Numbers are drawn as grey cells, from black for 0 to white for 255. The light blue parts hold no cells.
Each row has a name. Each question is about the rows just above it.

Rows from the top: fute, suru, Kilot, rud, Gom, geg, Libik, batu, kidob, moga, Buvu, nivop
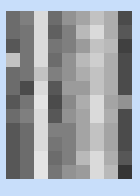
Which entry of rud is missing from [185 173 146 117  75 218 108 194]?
[206]
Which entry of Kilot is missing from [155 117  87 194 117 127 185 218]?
[64]
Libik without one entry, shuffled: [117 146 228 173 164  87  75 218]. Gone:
[137]
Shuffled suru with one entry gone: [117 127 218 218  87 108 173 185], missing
[96]

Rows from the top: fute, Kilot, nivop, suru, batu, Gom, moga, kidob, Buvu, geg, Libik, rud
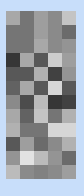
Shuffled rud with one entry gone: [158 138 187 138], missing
[129]
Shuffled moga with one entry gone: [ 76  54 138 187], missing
[65]
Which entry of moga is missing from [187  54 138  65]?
[76]
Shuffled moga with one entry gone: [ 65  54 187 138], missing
[76]

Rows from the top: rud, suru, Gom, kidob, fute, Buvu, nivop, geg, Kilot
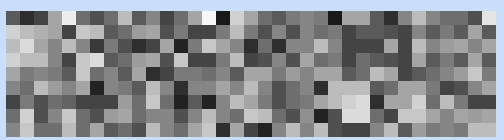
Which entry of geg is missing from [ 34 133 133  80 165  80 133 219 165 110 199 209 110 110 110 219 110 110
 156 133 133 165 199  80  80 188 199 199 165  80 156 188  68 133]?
[144]
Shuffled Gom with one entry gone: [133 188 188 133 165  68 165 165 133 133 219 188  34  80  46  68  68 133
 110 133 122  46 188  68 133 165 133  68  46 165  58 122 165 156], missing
[199]
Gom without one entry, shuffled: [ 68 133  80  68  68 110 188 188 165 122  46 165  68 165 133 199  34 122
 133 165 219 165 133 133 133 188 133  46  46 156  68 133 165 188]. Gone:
[58]
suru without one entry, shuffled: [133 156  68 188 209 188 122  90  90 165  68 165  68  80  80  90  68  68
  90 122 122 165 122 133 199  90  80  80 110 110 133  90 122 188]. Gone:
[177]
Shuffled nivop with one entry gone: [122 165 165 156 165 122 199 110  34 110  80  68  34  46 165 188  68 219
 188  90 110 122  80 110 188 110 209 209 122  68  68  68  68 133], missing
[99]
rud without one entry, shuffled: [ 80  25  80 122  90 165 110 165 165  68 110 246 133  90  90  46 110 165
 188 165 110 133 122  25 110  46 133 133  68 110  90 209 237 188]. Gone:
[228]
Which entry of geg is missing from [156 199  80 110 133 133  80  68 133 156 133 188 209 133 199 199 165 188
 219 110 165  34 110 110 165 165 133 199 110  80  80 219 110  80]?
[144]

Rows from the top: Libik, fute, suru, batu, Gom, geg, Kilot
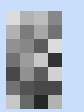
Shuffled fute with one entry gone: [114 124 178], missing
[167]
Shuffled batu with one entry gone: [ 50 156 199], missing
[114]

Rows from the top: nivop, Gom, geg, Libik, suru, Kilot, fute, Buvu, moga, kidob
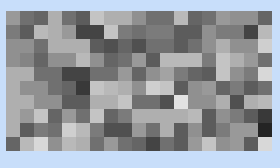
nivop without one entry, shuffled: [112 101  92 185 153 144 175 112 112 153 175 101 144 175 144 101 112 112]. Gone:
[196]
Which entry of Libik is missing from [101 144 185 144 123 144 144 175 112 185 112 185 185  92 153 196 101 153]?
[132]
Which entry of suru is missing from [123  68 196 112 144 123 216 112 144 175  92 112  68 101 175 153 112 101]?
[163]

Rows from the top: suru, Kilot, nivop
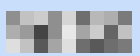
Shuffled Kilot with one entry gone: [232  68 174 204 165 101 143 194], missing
[154]
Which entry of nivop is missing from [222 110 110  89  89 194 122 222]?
[165]
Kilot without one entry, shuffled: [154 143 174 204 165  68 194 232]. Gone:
[101]
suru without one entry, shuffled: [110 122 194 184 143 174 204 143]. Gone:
[213]
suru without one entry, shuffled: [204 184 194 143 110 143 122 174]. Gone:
[213]
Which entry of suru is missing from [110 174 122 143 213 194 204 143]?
[184]

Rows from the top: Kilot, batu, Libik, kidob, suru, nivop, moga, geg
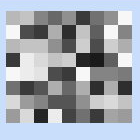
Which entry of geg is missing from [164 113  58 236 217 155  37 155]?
[67]
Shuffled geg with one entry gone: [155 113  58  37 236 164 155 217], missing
[67]
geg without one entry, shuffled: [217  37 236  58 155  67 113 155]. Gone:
[164]
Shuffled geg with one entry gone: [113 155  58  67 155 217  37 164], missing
[236]
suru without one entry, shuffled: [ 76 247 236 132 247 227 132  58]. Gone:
[122]
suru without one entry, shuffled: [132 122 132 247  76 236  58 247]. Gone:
[227]

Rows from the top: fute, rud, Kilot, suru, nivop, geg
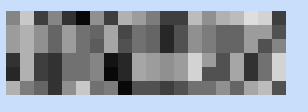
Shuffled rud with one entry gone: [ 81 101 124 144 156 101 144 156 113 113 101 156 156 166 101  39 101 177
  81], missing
[71]
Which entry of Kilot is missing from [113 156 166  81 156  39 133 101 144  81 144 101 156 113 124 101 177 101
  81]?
[92]
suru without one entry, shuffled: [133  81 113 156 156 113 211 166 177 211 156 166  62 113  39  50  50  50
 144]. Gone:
[19]

